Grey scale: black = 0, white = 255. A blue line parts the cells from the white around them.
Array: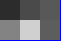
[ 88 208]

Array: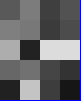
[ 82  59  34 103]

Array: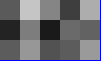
[173 106  82]

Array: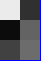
[48 12]

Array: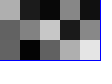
[16 26 97]

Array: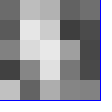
[111  62 232 134 193]

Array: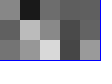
[ 95  74 217]

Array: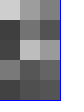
[127 115  67]
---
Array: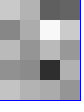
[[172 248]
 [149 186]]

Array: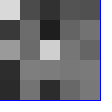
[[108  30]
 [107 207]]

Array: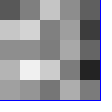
[[211 128]
 [142 125]]

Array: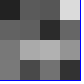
[[ 95  43]
 [170 177]]

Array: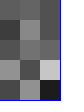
[[136  81]
 [114 102]]

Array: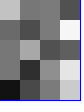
[[ 77 123]
 [168  81]]

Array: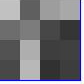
[[124  71]
 [174  62]]
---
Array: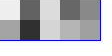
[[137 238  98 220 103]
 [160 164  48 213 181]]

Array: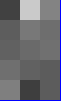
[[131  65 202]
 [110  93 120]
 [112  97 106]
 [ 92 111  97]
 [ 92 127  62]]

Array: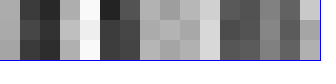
[[201 172  59  40 174 249  35  83 178 158 183 208  89  82 129  98]
 [165 170  70  50 191 238  60  70 171 179 168 216  76  83 134  91]
 [176 165  58  45 176 249  61  68 181 165 177 216  86  91 128  98]]

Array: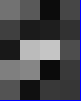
[[ 70 114  89  12]
 [ 49  63  27  30]
 [ 77  24 187 197]
 [ 57 127 134  11]
 [ 54  83  16  56]]

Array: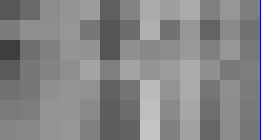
[[125  87 105 140 148 155  95 131 170 158 171 127 150]
 [114 124 142 142 150 119  85 109 175 114 150 100 137]
 [120  62 111 128 149 146  85 144 136 140 153 127 150]
 [126  90 119 131 142 164 127 164 149 155 171 144 120]
 [124 113 119 144 149 145  97 116 186 147 170 117 142]
 [121 122 125 148 149 138  94 108 190 138 166 111 141]
 [119 134 135 148 150 127  92  99 196 129 161 102 140]]

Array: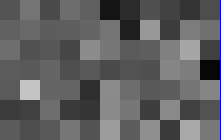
[[ 77  84 116  74 109  95  20  44  80  66  51]
 [112  97 105  93  94 101 116  30 152  60 124]
 [ 64 110  81  88  70 140 119  90  94 128 166]
 [  7  92  89 101  79  89  74  83  80 133 125]
 [133  90 196 101 100  46 139 109  89  93 117]
 [ 82  60  64 110  58  54 138 119  62 137  65]
 [120  91  77  89 118  83 156  93 142  58 168]]

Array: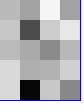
[[162 185 162 245]
 [231 198  76 204]
 [183 186 170 138]
 [208 216 175 178]
 [136 217   6 200]]

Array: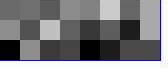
[[168 106 111  91 140 129 203 102]
 [169 141  82 191  96  56  93  29]
 [ 74   1 142  59  69   0  28  74]]

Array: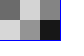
[[132 107 212]
 [ 23 215 148]]
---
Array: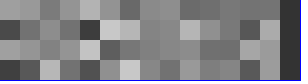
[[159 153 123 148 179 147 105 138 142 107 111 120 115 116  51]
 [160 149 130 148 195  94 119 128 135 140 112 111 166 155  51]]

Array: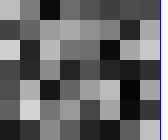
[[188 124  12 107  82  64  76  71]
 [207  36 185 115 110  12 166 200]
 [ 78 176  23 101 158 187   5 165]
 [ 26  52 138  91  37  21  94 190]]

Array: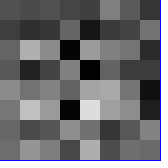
[[ 80  75  81  69  64 127  90  53]
 [100 176 139   5 155 128 116  43]
 [139 114 130  98 163 168 117  16]
 [103  74  85 142 113  54  87 131]]

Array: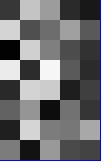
[[ 55 196 156  42  24]
 [  2 208 127  76  50]
 [ 41 211 204  30  63]
 [ 31 213 124 119 168]]

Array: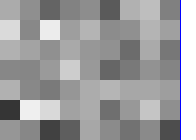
[[171 143 100 130 141  90 177 190 128]
 [177 163 144 169 151 145 108 170 119]
 [177 136 122 150 172 181 167 167 158]
 [150 135  65  94 167 139 114 138  77]]

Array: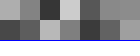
[[174 131  54 204  87 137 140]]

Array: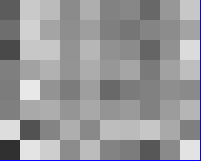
[[ 92 201 187 139 174 130 135 104 151 199]
 [ 73 199 199 147 182 145 139 101 145 219]
 [124 232 147 124 158 105 123 129 142 138]
 [221  82 132 174 137 189 187 198 169 127]]

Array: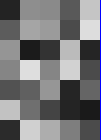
[[ 35 142 138  89 197]
 [149  27  51 187  37]
 [ 82  96 150  37 101]
 [ 43 208 173 126  75]]

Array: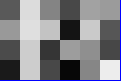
[[ 89 220 132  72 162 155]
 [ 75 205  53 157 143  71]]
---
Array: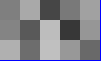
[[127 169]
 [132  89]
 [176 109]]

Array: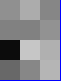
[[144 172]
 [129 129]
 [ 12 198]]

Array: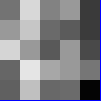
[[115 216]
 [153 198]
 [213 153]]

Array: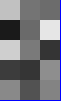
[[193 116]
 [ 26 106]
 [207 122]]

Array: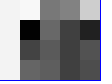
[[243 248]
 [243   2]
 [243  67]]

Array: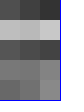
[[ 79  64]
 [190 185]
 [ 85  75]]

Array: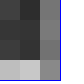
[[64 45]
 [54 52]
 [60 51]]

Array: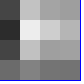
[[ 69 194]
 [ 44 237]
 [ 68 193]]
